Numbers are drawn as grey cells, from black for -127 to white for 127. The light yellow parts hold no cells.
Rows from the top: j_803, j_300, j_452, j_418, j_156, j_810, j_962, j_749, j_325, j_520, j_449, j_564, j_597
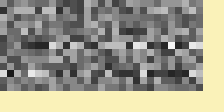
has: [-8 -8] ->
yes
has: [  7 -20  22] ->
yes
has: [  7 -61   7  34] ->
no
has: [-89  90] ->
yes
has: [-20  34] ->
yes
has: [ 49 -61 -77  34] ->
yes
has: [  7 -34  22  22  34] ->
no

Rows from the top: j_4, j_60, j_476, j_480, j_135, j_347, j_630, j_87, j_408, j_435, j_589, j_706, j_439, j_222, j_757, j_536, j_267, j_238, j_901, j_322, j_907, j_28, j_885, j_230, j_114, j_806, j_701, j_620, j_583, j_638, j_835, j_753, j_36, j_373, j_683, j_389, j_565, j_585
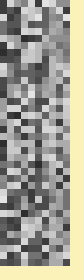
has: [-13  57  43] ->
no
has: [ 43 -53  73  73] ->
no
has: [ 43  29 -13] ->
yes
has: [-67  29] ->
yes
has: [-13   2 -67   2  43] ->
no

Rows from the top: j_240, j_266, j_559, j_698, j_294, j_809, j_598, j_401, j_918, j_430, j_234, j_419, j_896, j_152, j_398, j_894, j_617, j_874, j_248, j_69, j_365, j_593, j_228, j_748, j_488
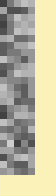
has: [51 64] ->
yes
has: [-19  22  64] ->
no
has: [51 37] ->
yes
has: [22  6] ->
yes
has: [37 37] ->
yes

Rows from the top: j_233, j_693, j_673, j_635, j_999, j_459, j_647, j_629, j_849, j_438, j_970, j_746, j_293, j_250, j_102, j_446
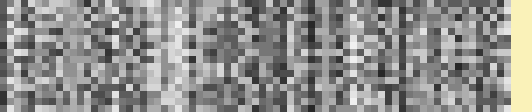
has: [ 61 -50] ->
yes
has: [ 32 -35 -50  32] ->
yes
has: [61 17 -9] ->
yes
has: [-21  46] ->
yes
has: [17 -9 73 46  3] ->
no
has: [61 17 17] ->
yes
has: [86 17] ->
yes

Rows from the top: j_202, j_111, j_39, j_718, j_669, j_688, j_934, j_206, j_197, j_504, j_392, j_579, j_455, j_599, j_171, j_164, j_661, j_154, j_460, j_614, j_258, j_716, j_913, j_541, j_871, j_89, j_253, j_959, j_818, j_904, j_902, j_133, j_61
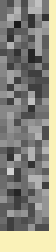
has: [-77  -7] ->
yes
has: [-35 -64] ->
yes
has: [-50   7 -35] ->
no
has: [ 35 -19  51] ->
no
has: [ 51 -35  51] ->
yes
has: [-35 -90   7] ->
no

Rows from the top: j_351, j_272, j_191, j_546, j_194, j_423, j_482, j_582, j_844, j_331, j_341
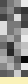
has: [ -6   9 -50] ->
no
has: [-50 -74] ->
yes
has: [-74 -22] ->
no

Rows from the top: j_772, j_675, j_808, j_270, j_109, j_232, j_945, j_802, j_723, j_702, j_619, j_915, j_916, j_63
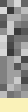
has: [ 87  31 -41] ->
no
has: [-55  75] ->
no
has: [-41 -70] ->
no
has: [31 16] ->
no
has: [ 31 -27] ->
yes
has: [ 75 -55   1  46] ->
yes

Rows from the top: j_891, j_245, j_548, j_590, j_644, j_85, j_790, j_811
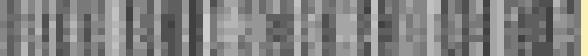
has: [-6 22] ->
yes
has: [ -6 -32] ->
yes
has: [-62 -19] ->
no
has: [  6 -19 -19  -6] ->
no
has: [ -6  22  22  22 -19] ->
yes
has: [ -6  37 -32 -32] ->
yes

